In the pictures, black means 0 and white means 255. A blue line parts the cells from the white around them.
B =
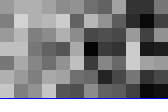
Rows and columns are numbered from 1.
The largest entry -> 210
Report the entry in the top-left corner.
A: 154
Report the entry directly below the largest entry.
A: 183
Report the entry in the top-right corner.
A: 119
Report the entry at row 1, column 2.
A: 176
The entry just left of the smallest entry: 169
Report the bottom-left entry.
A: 197
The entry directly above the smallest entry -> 72
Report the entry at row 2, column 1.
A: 127
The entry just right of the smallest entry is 59
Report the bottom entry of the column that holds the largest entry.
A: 127
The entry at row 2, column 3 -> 176
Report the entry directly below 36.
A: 98
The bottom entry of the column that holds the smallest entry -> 140
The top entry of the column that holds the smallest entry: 111
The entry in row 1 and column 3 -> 176
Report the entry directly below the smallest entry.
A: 59
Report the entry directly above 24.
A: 65
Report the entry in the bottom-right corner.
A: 16
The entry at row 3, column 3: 127

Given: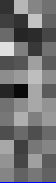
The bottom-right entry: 98
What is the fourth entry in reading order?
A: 113
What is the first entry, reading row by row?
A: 50
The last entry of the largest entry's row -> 113
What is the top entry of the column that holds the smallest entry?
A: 183
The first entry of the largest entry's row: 224
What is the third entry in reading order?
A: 133
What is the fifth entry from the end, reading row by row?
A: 91
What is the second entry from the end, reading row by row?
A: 119
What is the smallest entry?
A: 9
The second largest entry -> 196
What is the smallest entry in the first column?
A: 37
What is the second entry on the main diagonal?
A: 50
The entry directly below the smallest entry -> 141
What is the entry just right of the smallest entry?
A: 168
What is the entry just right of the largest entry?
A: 127

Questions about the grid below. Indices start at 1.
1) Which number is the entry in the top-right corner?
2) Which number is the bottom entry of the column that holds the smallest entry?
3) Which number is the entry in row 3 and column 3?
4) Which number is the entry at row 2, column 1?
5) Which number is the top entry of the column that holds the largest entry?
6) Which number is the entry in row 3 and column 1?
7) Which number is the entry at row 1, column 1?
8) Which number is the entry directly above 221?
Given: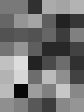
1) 179
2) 128
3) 82
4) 102
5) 121
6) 82
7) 121
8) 149

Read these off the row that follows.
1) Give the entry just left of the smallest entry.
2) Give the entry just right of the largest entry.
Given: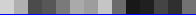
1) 107
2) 176

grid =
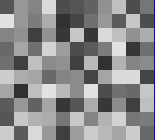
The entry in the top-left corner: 85
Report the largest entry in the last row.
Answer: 218
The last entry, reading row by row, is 105
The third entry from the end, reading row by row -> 165
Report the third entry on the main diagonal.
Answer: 63
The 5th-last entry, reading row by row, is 205
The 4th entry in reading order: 218
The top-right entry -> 118
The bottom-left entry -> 205
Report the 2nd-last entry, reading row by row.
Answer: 205
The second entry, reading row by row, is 151
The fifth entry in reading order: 77

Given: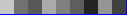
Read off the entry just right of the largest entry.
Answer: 113
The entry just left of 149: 35
